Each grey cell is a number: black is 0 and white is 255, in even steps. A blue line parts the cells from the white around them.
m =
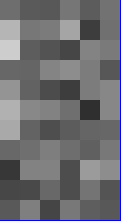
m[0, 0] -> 110
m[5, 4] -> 47
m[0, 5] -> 114
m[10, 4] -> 94
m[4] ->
[148, 98, 76, 61, 124, 135]
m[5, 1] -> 136
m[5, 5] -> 135
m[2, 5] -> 122
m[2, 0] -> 205
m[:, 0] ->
[110, 181, 205, 103, 148, 177, 169, 104, 55, 71, 89]
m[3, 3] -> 141
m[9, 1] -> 73
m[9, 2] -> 104
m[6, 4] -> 101
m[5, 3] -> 111

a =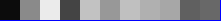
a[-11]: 12
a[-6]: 152
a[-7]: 194
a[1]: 138

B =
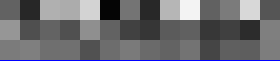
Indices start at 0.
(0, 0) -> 98
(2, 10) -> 69
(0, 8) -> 182
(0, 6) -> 116
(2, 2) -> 111
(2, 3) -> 112
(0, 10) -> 97
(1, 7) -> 54
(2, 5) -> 109
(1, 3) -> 80
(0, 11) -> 123
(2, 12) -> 94
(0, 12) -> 216
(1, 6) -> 65

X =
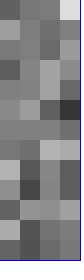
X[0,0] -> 97
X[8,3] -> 93
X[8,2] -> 135
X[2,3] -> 154
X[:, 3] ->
[221, 128, 154, 139, 104, 53, 111, 170, 93, 94, 160, 124, 120]
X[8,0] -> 178
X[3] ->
[93, 132, 162, 139]
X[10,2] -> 142
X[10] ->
[99, 148, 142, 160]
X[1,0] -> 158
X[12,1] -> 82
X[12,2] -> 106
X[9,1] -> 71
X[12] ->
[100, 82, 106, 120]

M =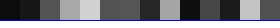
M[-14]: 12
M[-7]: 38
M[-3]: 27
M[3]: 168

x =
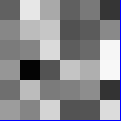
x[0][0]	97
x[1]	[135, 188, 198, 81, 91, 137]
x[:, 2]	[169, 198, 218, 83, 123, 212]
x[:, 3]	[96, 81, 93, 196, 128, 83]
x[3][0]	150
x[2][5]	246
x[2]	[123, 132, 218, 93, 106, 246]
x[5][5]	220

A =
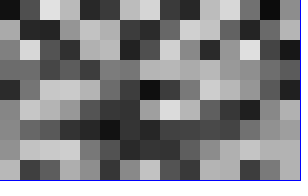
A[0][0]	17
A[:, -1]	[141, 181, 23, 91, 32, 177, 158, 179, 178]
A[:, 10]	[188, 195, 42, 184, 205, 95, 73, 140, 180]
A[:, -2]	[12, 106, 68, 110, 89, 136, 145, 178, 122]
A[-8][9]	208
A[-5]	[43, 117, 199, 202, 180, 108, 61, 15, 60, 121, 205, 183, 150, 89, 32]
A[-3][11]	68
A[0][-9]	188
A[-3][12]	113
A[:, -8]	[213, 43, 79, 181, 15, 159, 38, 53, 194]
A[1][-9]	60
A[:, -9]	[188, 60, 34, 118, 61, 51, 52, 41, 137]
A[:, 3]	[186, 149, 48, 92, 202, 152, 51, 206, 174]
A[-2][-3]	196
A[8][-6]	57
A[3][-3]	143
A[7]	[145, 194, 201, 206, 120, 82, 41, 53, 51, 94, 140, 176, 196, 178, 179]
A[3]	[108, 109, 70, 92, 61, 124, 118, 181, 183, 171, 184, 153, 143, 110, 91]
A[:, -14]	[79, 39, 215, 109, 117, 198, 103, 194, 63]
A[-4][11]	55
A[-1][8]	83
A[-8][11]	98
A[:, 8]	[58, 103, 208, 183, 60, 219, 65, 51, 83]
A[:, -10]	[58, 177, 186, 124, 108, 55, 18, 82, 54]

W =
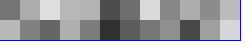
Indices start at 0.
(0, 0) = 116
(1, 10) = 159
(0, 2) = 222
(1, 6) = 93
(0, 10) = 140
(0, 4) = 179
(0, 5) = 77

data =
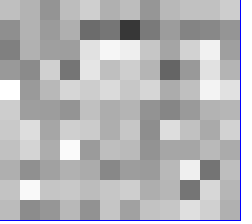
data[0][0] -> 191
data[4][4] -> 205
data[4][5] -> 218
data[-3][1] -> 144
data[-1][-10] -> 150
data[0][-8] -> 207
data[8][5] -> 136
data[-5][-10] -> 166
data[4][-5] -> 214
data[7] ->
[193, 212, 173, 250, 155, 190, 186, 147, 166, 166, 185, 171]
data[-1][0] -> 187
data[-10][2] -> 155
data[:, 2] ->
[148, 155, 159, 208, 184, 157, 166, 173, 161, 197, 150]
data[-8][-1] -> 180
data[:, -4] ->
[184, 156, 165, 101, 172, 134, 221, 166, 184, 182, 198]
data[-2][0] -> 195
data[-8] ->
[153, 139, 208, 117, 229, 191, 206, 181, 101, 153, 225, 180]
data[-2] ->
[195, 249, 197, 200, 188, 198, 206, 174, 182, 117, 215, 182]
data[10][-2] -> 208
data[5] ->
[205, 158, 157, 148, 192, 173, 180, 147, 134, 154, 179, 182]
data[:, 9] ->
[193, 132, 210, 153, 191, 154, 193, 166, 239, 117, 223]
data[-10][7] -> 122
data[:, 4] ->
[207, 108, 225, 229, 205, 192, 203, 155, 171, 188, 146]
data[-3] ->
[175, 144, 161, 177, 171, 136, 157, 155, 184, 239, 116, 190]
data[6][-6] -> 198
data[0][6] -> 189
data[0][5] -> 176
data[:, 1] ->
[179, 178, 177, 139, 154, 158, 221, 212, 144, 249, 140]
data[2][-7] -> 246
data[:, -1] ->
[205, 149, 159, 180, 225, 182, 210, 171, 190, 182, 176]
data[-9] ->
[128, 177, 159, 158, 225, 246, 238, 198, 165, 210, 241, 159]

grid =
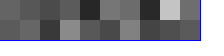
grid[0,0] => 100
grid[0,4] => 39
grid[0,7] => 41
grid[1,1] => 102
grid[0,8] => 196
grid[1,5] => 73

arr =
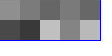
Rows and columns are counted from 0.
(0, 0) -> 143
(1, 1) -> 57
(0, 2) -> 102
